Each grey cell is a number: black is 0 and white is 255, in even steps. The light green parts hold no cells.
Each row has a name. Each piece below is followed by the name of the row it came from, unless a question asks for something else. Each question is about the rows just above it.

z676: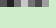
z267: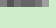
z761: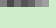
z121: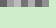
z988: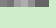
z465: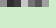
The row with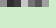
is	z465
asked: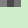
z761
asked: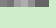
z988

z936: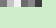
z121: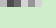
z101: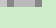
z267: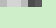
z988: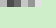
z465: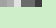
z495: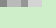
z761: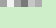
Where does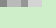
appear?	z495
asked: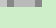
z101
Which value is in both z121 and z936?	[107]
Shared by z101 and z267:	[186]
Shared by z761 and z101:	[198]
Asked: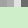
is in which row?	z465
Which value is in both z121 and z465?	[107]

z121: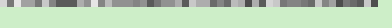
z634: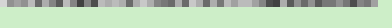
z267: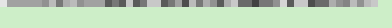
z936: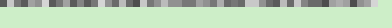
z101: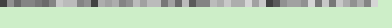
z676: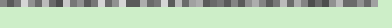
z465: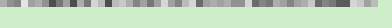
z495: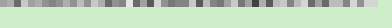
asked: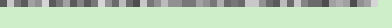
z936
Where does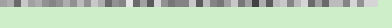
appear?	z495
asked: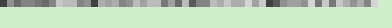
z101
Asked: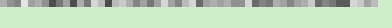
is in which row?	z465

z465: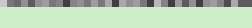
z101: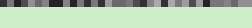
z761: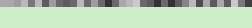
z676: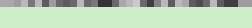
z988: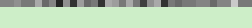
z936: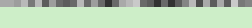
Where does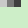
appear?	z761
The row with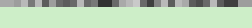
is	z676
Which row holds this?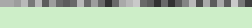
z761
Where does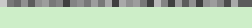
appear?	z465
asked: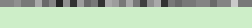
z988

